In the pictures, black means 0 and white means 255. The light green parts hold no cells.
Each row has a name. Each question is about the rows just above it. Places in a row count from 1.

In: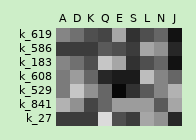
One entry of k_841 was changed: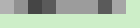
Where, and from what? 4, [102]
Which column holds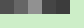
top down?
K
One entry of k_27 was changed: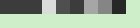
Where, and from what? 8, [145]
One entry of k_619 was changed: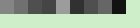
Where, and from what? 5, [166]
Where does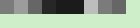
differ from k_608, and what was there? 8, [133]
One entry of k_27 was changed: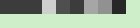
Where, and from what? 4, [219]
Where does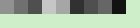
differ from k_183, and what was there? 1, [133]

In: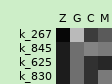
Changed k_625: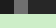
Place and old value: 3, [49]
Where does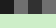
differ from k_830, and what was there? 4, [122]
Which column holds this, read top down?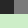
M
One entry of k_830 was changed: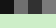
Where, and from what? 1, [28]

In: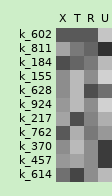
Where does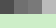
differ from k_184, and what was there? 2, [101]
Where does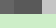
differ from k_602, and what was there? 1, [89]

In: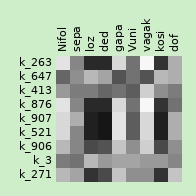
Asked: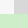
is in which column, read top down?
vagak
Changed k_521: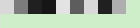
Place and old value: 2, [134]
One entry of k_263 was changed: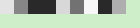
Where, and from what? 8, [51]
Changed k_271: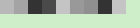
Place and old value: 6, [143]
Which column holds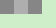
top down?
sepa
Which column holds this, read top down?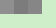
sepa

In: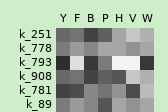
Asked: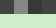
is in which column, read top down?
B
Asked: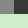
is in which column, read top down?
B
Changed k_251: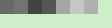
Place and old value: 4, [96]

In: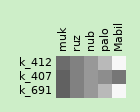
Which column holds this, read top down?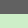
muk
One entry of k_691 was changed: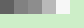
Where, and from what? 3, [152]
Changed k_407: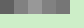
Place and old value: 4, [141]

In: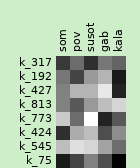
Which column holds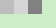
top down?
susot
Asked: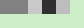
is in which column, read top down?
som
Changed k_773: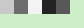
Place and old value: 3, [255]
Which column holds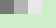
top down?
gab
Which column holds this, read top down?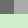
pov
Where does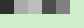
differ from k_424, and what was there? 5, [141]
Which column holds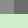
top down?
kala

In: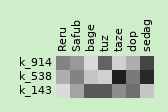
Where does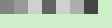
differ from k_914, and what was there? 3, [219]
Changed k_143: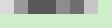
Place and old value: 2, [163]
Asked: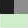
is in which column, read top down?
taze
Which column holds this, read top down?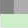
Reru
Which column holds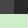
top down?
sedag

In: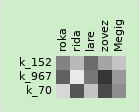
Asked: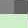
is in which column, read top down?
roka
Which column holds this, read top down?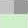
Megig
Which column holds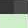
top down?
zovez
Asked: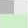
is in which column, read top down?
rida
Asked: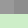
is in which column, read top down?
Megig

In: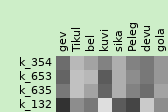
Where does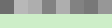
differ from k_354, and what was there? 3, [163]
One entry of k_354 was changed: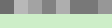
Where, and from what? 6, [130]
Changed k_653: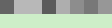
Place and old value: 2, [193]
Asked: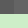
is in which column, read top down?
kuvi
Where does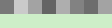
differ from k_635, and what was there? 2, [193]
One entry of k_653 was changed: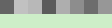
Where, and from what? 7, [120]
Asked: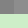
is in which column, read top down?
Peleg

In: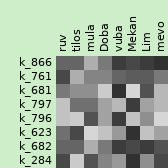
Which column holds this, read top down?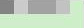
Doba
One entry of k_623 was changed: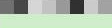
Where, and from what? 7, [194]
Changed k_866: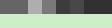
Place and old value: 7, [60]
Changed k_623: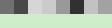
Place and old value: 4, [194]

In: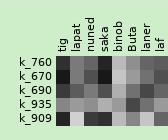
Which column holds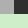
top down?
saka
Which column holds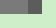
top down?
lapat
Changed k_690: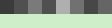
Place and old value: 2, [92]
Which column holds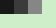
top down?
tig

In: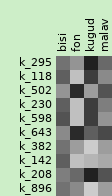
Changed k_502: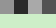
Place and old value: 3, [157]
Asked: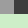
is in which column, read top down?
kugud

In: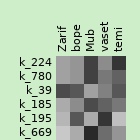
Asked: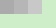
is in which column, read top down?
Zarif
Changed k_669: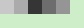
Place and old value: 3, [41]
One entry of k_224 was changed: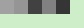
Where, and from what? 4, [140]
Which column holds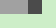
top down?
Zarif
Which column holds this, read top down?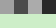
Mub
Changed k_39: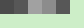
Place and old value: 4, [129]

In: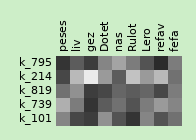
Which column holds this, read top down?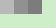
liv
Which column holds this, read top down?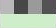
refav
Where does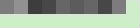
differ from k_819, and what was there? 1, [113]

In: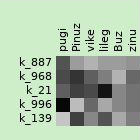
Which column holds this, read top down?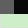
pugi
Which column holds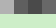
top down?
vike

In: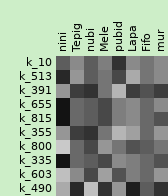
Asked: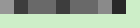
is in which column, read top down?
Tepig
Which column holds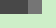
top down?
Mele
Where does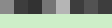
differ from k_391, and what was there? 1, [150]

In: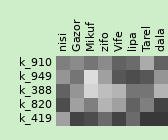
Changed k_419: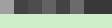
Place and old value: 4, [107]
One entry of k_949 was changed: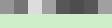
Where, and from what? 8, [149]
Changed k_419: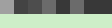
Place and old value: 5, [67]

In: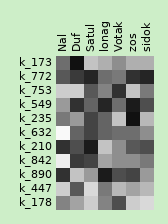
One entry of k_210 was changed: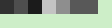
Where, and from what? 7, [78]
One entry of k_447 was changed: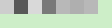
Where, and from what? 6, [163]
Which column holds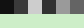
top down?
Duf
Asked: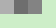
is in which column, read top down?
lonag
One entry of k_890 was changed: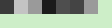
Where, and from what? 1, [49]

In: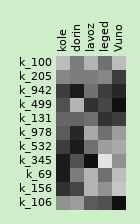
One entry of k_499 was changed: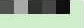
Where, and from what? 2, [179]
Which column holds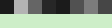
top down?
dorin
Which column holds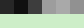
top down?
Vuno
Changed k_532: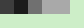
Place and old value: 4, [157]

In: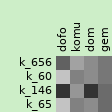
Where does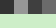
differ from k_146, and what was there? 3, [51]
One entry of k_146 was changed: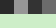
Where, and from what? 1, [51]
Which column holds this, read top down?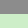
dom

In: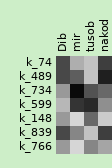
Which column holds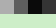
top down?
mir
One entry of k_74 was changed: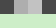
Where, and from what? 4, [62]
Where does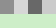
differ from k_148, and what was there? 1, [153]

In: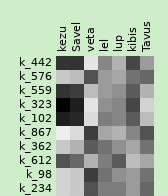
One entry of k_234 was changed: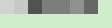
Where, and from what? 6, [155]
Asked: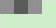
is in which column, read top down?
lup

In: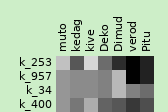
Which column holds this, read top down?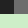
Pitu
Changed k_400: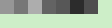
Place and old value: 6, [56]
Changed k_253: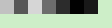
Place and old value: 7, [34]

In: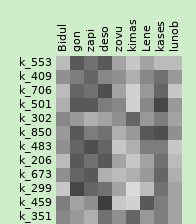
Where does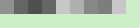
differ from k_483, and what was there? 7, [125]
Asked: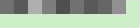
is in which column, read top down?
zapi
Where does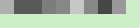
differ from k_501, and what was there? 6, [209]
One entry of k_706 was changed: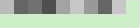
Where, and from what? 6, [209]
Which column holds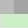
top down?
zovu
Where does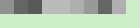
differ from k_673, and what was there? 4, [175]
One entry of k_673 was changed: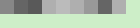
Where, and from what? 1, [144]

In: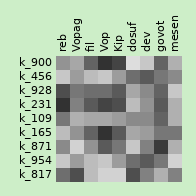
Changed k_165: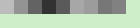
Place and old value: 9, [119]
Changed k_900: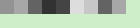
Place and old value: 9, [176]
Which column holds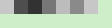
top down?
reb
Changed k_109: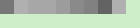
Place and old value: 7, [138]
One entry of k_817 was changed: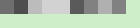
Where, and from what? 6, [78]
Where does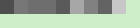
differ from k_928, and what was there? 7, [138]

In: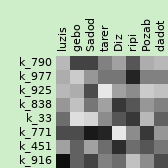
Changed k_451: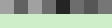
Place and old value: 5, [45]
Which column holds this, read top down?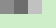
ripi
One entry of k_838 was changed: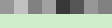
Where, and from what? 3, [118]
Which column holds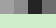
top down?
tarer
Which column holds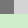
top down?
Sadod

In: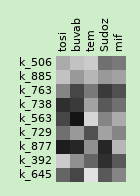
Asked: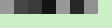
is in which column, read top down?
buvab
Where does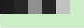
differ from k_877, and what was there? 5, [182]
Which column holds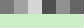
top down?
tem
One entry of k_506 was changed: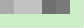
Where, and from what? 3, [203]
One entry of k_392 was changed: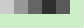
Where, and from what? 2, [144]
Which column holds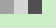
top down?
tem
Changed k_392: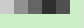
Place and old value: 5, [89]

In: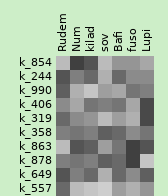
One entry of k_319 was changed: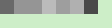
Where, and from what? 2, [139]
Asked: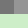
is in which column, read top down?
kilad
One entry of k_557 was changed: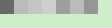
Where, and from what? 6, [176]
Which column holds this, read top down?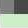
Lupi
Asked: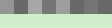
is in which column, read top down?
Bafi
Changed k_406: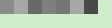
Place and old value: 3, [117]

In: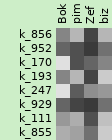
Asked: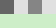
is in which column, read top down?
Bok
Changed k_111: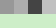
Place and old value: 3, [80]
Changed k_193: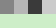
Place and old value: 3, [68]
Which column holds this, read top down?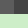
pim
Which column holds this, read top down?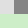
Bok

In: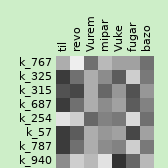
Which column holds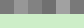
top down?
bazo
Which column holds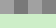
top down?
Vuke
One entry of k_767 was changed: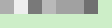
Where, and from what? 3, [112]
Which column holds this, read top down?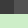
til
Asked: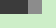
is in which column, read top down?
til
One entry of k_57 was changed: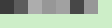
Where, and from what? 7, [161]

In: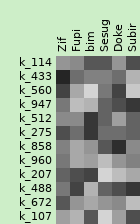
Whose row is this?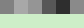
k_858
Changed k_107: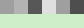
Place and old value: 4, [212]

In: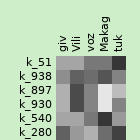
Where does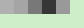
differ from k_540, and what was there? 1, [165]
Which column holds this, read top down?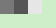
Makag
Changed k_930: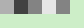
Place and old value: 2, [75]
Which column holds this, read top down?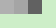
giv

